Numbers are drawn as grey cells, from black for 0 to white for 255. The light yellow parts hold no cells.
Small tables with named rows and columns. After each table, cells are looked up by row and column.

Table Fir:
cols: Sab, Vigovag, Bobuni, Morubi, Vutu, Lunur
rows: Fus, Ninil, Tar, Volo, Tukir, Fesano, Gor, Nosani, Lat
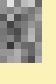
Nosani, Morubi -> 137
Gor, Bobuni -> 137
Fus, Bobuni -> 126
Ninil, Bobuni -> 159
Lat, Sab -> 133
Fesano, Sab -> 121
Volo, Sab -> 129
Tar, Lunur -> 164

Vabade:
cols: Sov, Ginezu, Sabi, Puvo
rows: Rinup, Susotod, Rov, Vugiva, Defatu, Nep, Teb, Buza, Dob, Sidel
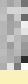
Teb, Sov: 181
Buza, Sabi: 183
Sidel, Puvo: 254
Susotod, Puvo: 206
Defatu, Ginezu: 163
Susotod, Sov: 187
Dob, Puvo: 44
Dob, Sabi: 157
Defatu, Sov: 183
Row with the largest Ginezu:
Sidel

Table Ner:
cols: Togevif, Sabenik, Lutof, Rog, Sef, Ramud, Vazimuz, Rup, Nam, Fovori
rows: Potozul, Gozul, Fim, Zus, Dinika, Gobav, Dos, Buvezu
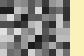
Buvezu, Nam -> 189
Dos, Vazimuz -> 117
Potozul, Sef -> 89
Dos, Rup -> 170
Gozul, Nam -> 110
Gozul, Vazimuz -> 34
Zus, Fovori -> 114
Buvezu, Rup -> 53
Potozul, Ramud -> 125
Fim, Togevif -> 164
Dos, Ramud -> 46
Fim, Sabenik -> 220
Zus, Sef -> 183
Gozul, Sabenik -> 31
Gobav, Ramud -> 27
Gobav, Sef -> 178
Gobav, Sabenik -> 200
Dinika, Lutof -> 221
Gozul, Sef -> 86
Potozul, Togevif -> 100
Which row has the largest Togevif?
Dinika

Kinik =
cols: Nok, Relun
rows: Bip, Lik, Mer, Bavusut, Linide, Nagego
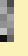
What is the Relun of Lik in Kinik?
119
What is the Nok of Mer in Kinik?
131
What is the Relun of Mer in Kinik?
165
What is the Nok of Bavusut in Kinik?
145
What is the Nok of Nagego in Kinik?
17
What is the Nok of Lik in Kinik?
172
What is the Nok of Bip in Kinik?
156
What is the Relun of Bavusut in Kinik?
153
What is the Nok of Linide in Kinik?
194
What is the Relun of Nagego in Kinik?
101
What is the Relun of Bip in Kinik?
76
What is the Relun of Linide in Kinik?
131

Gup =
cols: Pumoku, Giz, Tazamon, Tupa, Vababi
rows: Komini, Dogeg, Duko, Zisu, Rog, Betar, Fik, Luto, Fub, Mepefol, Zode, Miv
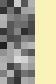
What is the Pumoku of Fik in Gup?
32
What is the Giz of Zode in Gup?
180
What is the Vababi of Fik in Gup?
184
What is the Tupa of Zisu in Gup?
108
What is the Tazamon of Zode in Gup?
68
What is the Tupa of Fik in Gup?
168
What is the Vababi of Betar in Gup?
117
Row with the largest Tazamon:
Fub

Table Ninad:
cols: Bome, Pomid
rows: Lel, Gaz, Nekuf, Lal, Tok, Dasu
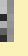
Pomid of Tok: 141
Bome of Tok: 96
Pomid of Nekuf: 153
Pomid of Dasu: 146
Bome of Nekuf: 41
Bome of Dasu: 45
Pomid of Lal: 148
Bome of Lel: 191
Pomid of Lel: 139
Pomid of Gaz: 142
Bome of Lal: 176
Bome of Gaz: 195

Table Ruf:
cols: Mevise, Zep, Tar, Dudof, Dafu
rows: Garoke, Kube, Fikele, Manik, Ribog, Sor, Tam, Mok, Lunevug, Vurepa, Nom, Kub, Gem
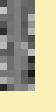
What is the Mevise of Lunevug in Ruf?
132
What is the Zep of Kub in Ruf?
144
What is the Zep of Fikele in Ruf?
109
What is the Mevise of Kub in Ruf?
176
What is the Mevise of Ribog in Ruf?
45
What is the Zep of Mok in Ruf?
90
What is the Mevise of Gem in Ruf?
41
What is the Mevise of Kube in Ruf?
196

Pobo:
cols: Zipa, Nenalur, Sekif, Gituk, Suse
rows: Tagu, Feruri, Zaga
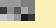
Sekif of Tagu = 154
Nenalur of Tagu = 151
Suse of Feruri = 127
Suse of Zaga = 57
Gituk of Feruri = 169
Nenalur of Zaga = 184
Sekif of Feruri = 90
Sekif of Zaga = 151
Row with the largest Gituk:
Feruri

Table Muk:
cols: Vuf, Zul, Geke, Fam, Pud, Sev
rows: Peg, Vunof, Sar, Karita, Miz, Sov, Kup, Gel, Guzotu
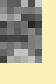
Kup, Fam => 111
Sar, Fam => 73
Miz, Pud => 136
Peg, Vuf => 123
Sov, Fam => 65
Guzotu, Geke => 164
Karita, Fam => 113
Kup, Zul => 113
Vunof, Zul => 105
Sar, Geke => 168
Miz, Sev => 94
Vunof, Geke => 131
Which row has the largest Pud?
Guzotu

